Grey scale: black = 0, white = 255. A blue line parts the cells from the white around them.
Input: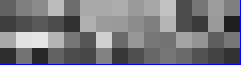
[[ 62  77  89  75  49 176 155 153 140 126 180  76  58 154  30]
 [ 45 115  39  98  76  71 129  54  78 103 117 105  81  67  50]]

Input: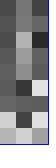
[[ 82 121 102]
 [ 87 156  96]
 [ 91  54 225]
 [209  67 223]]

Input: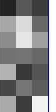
[[167 219 104]
 [114 116 103]
 [ 71 118  93]]

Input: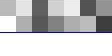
[[254 175  88 129 173 188  61]]

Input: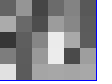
[[171 105  77 156 135  91]
 [125  92 153 236  74 158]]

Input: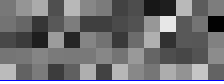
[[115 102  54  88 125  63  63  74  82 151 231  88 116   2]
 [117 119 133 122 121 121 135 116 153 101  78  71  83 140]]

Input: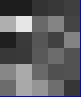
[[175 230 105 132  68]
 [ 56  57  89 108  82]
 [108 169 149 110  54]]

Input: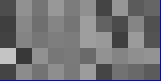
[[ 63 136 111 133 117 158  98  75 133  80]
 [196  56 145 119 122 106 146 132 143 147]]
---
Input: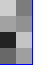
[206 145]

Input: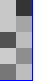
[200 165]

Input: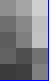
[143 136 194]

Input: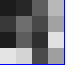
[ 28 110  47 159]

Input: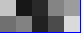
[197 130]

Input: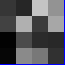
[ 54 176  43  49]

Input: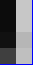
[ 12 199]

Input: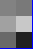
[130 200]
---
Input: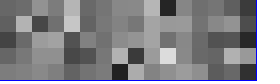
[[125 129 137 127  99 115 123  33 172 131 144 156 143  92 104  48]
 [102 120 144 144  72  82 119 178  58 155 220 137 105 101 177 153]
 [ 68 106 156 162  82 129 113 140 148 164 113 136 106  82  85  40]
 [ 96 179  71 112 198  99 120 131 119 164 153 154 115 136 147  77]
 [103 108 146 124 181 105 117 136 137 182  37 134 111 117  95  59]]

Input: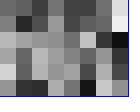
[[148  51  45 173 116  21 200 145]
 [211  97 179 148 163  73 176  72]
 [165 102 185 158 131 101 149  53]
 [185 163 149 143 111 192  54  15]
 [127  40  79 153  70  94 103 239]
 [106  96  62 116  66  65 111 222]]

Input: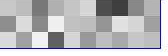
[[218 161 241  96 213 153 190 169 198 190]
 [142 219 137 240 193 189 148 225 214 160]
 [199 188 120 176 197 214  77  63 136 180]]

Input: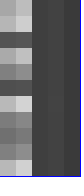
[[184 209  63  66  58]
 [128 141  63  66  58]
 [112 121  63  66  58]
 [124 135  63  66  58]
 [185 211  63  67  58]
 [ 79  81  63  66  58]
 [128 141  63  66  58]
 [170 192  63  66  58]
 [ 83  86  63  66  58]
 [182 206  63  66  58]
 [167 189  63  66  58]]

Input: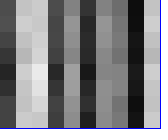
[[ 67 203 199  62 141  31 139 120  19 203]
 [ 67 194 214  66 146  48 142 115  14 194]
 [ 48 197 226  53 158  39 143 132  23 197]
 [ 37 206 234  40 160  24 133 131  26 206]
 [ 54 183 212  65 134  41 136 114  18 183]
 [ 68 193 207  71 143  43 145 121  21 193]
 [ 80 206 200  70 149  39 149 117  14 206]
 [ 77 195 203  76 130  52 130 109  13 195]]

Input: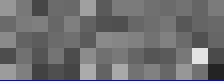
[[155 126  66  78  69 170  99 169 114 129 103 151 113  35]
 [ 77 113  84 116  76 141 111 121 101  86  89 120 227  75]
 [137  99  92 107 111  91 138 133 129 114 130 108  81 102]
 [106 123 127 103 127  98  81  78 103 110 118  87 101 105]
 [152 120  70 107 105 160  89 123 122 112 108 114 101 123]]
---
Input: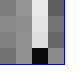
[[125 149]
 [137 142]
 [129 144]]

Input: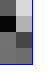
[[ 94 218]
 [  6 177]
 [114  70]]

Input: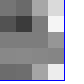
[[117 106]
 [ 82  59]
 [125 125]]

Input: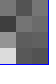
[[118  83]
 [ 62 116]
 [148  93]]

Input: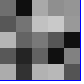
[[111  15]
 [ 87 116]
 [181 100]]

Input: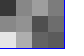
[[ 55 135]
 [136 146]
 [229 174]]

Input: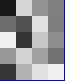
[[ 23 213]
 [110  80]
 [240  52]]

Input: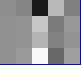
[[142 132]
 [144 148]
 [144 147]]
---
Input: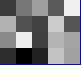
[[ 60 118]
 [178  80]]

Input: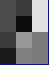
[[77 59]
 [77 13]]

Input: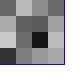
[[103 186]
 [170  96]]

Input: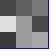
[[ 71  95]
 [223 155]]

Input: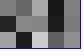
[[126 104]
 [ 36 135]]

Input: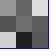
[[151 100]
 [ 83 110]]
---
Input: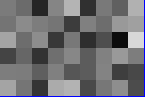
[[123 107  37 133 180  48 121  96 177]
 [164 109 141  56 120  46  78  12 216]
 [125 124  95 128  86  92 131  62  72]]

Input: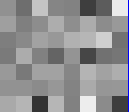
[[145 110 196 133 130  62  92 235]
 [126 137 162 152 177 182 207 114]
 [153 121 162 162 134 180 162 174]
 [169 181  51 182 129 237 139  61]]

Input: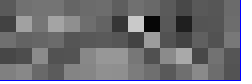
[[ 90 113 116 116 101 107 109  94 112 105  90  72  89  86 107]
 [112  99 102 107  85  88  90  86  67 156  82  67  96  82 120]
 [128 136 105  91 132 134 144 143 124 111  89 111 138 109  83]]

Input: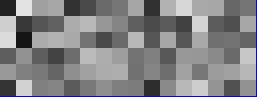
[[ 33 227 160 167  50  74 106 118 166  49 178 215 169 167 103 117]
 [219  21 171 177 168 115  73 105 184  86 167  86 168 112 114 101]
 [153 128 121 101 143 161 172 174 113 133 110 162 119 156 161 183]]

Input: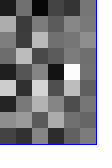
[[ 28 112   7  68  51 118]
 [126  60 185 112 118 141]
 [ 31  85 133  19 252 113]
 [ 36 121 179 133  77 118]
 [ 67  49 133  44  96 124]]

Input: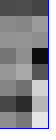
[[ 75  77  68]
 [147 148 141]
 [151 168  85]
 [ 71  43 182]]

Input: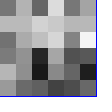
[[118 179 102 220 119 164]
 [114 171 191 214 131 245]
 [182 143  25 137 101  30]]

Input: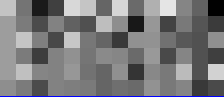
[[195 116  26  64 216 197 101 214 106 176 229 133  98   1]
 [157 197 128  72 199 119 101  57 145 146 113  88  81 144]
 [157 192 133 130 151 114 101 144  52 136 121 187  81 210]]
